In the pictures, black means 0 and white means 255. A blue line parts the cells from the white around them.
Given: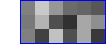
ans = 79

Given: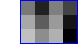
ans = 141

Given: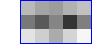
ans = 171

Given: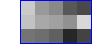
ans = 96

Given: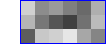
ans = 230

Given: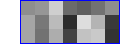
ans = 194
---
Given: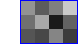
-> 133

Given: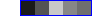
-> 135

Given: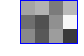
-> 157

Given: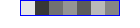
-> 185

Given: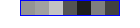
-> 127

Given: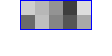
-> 85

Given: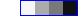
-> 121
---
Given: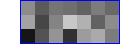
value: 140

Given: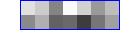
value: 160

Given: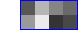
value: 72

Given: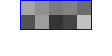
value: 193

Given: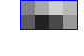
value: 152

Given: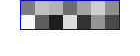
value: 72

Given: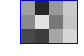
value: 196

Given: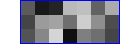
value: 77

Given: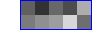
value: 110
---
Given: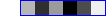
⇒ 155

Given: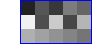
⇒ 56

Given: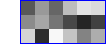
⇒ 102

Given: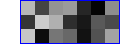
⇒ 147

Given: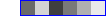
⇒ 63

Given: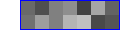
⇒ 128
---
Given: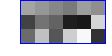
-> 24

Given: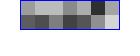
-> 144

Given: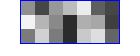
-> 167

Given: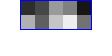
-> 238

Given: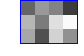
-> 223

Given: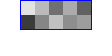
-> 142

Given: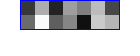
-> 202

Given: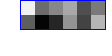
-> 67
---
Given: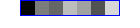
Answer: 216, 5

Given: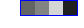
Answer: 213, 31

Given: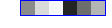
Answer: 247, 36

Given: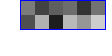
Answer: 205, 29

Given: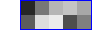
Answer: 235, 38

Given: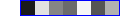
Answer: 246, 26

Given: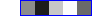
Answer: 252, 28

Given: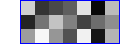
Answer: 247, 8
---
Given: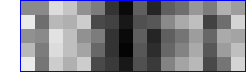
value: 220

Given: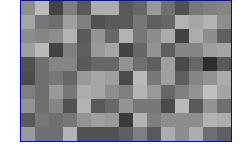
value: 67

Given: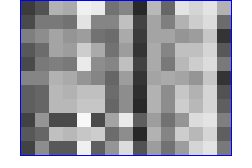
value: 178

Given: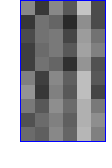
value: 136

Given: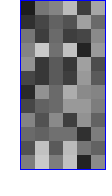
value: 132

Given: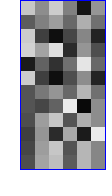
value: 204
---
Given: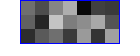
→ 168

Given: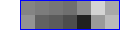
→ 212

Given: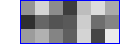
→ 110

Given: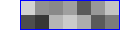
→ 152

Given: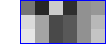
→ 145

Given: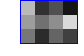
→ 142
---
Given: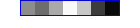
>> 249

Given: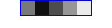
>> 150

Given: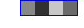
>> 106

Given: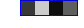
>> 95

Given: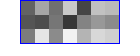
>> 201

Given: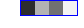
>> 243
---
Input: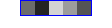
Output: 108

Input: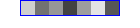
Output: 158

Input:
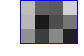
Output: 182

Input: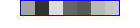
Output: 184

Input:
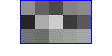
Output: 165

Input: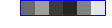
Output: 130

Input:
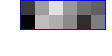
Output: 174

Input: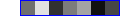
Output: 124
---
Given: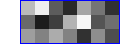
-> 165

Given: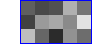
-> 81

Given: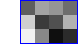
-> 163

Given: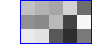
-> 166

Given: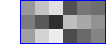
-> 81

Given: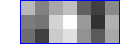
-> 97

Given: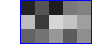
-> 29

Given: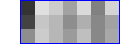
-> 218

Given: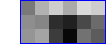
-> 170

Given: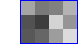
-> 121
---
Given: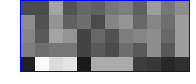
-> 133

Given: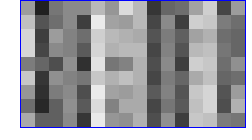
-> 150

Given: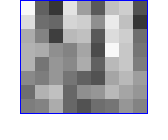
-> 137

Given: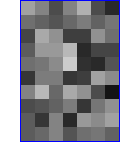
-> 76

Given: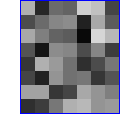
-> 69
